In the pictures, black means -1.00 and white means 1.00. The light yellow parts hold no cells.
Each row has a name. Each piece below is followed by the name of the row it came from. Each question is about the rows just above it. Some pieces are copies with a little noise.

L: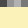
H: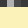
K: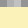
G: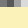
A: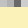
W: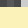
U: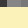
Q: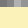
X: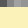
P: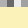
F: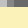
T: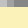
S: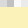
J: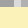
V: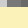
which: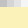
S
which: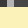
H
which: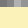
Q
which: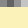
G
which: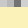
A

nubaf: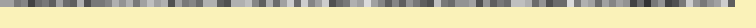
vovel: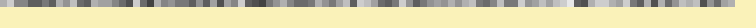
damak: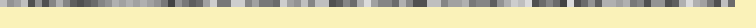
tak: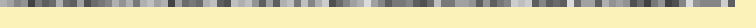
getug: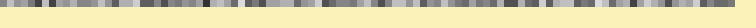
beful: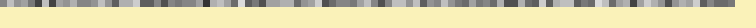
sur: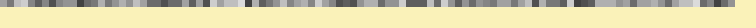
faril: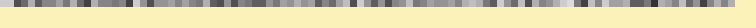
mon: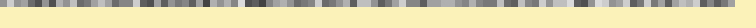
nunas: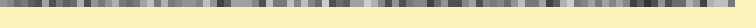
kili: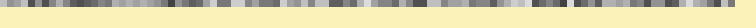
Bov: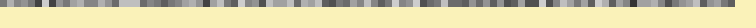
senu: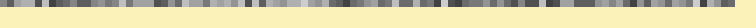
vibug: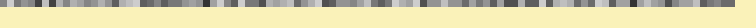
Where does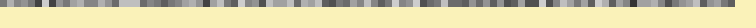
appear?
Bov
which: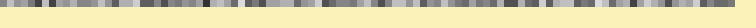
getug
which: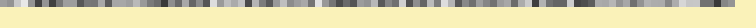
sur
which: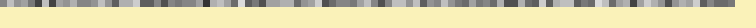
beful
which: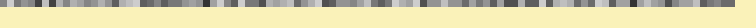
vibug
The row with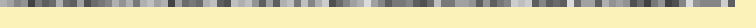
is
tak

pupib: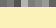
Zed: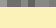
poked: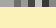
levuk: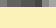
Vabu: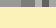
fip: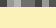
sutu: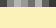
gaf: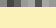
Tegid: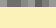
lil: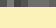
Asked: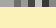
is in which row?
poked
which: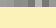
Vabu
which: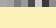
poked
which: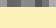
Tegid
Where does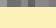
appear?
Zed
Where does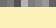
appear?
pupib
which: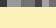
fip

